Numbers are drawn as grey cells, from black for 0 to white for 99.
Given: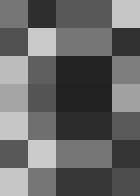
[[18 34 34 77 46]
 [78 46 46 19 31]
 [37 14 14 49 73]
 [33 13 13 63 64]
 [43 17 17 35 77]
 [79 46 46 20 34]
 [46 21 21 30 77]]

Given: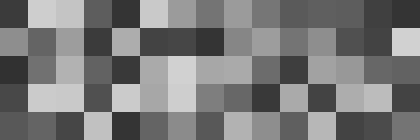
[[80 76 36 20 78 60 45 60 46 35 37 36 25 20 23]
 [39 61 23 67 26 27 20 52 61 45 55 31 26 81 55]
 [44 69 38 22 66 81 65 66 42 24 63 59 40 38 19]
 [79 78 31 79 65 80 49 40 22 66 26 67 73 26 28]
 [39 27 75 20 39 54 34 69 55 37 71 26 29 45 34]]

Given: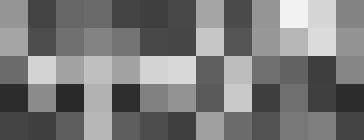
[[26 40 41 26 25 28 64 29 58 94 83 51 58]
 [30 43 51 45 28 27 77 33 59 71 85 57 64]
 [82 63 74 63 82 84 37 73 43 38 24 52 42]
 [54 16 69 18 50 57 35 78 24 43 25 17 17]
 [25 36 71 36 30 25 62 42 32 47 49 26 26]]

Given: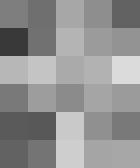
[[43 65 55 38 49]
 [44 70 60 57 22]
 [76 66 69 85 71]
 [61 54 64 60 47]
 [34 78 56 47 35]
 [45 80 64 65 38]]

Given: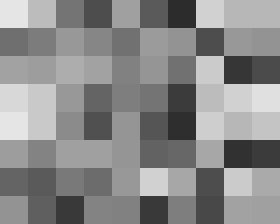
[[73 45 30 62 35 17 81 71 71 89]
 [48 59 52 44 60 57 30 59 57 43]
 [61 67 63 50 58 44 79 21 29 63]
 [78 59 39 49 45 23 73 81 87 84]
 [78 54 31 58 33 18 80 71 76 89]
 [51 62 62 58 38 40 65 19 23 61]
 [35 47 42 59 81 65 30 79 66 39]
 [37 22 51 50 22 49 28 63 62 57]]

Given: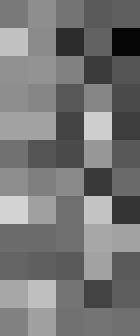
[[55 45 35 37 47]
 [54 17 38  2 75]
 [57 50 23 33 56]
 [52 34 52 29 55]
 [63 26 80 24 63]
 [33 29 59 34 44]
 [49 53 22 41 55]
 [62 43 76 20 82]
 [42 43 65 63 42]
 [37 35 63 35 39]
 [74 45 26 36 65]
 [62 44 45 43 50]]
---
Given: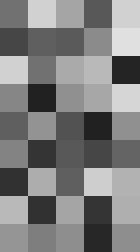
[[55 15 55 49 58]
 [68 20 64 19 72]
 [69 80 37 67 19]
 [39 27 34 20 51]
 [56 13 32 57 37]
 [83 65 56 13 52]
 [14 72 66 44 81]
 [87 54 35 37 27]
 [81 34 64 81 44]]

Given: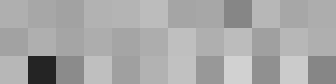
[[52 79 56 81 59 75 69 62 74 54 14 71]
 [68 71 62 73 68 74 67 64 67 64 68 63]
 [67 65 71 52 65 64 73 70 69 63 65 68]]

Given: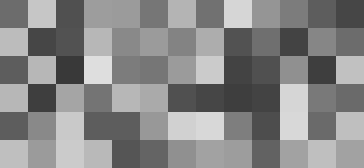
[[63 74 63 38 61 63 56 39 33 72 79 60 74]
 [74 41 84 30 49 84 81 59 36 36 78 53 36]
 [41 47 83 26 24 27 31 66 71 45 64 24 71]
 [75 24 56 31 26 79 60 46 48 86 22 71 36]
 [42 52 26 43 32 67 51 60 53 71 32 27 73]
 [27 36 48 58 83 44 70 46 60 61 31 77 42]]

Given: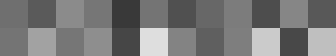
[[74 28 79 49 37 51 86 27 55 46 63 45]
 [34 52 30 48 40 31 45 22 46 54 35 43]]

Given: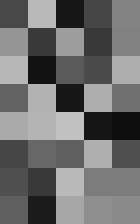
[[53 55 65 11 37]
 [48 48 72 22 31]
 [31 68 37 40 27]
 [ 6  8 75 70 66]
 [43 67  9 69 38]
 [67 29 35  7 71]
 [50 22 61 22 58]
 [51 27  9 72 28]]

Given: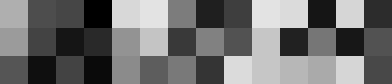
[[28 83 66 71 77 85 20 47 36 54  4 26  6 33]
 [32  9 46 13 77 32 50 22 76 57 16  8 26 60]
 [17 83  8 85 88 24 12 48 88 84  0 27 30 68]]

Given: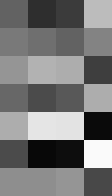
[[28 58 55 55]
 [97  5  3 29]
 [ 4 88 89 67]
 [67 34 29 40]
 [24 67 69 58]
 [51 38 43 47]
 [73 23 18 38]]

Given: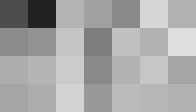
[[69 71 73 59 82 67 64]
 [64 77 69 53 79 70 67]
 [86 69 75 49 76 57 54]
 [69 83 53 62 70 13 30]]

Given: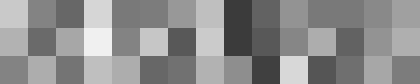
[[48 65 43 33 84 25 55 69 44 40 67 74 45 67 51]
 [68 57 38 67 52 34 23 79 34 77 51 93 65 41 69]
 [62 53 47 47 57 38 23 74 59 48 47 83 40 51 78]]
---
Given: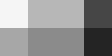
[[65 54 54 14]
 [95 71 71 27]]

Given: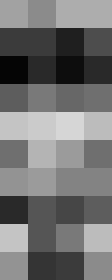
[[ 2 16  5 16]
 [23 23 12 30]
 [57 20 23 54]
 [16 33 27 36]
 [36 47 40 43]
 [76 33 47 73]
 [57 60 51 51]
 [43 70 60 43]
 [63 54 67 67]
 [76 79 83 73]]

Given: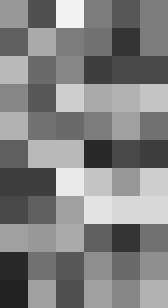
[[13 62 31 62 52 69]
 [16 44 34 55 41 55]
 [69 44 41 48 62 44]
 [37 66 48 44 20 48]
 [72 41 52 24 28 28]
 [28 37 62 88 84 84]
 [62 59 66 37 20 44]
 [37 72 72 16 28 24]
 [52 34 80 66 69 76]
 [24 24 91 76 59 80]
 [59 31 94 48 34 48]]

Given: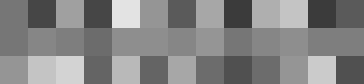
[[46 52 49 42 55 55 52 58 46 52 55 49 49]
 [46 27 62 27 88 58 35 65 23 68 76 23 35]
 [58 76 82 39 72 39 65 42 31 42 58 79 31]]

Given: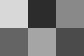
[[39 64 29]
 [84 17 53]]

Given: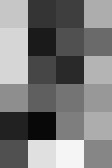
[[83 27 16 70]
 [77 20 24 67]
 [83 10 31 41]
 [55 37 45 59]
 [13  3 49 67]
 [31 87 95 52]]
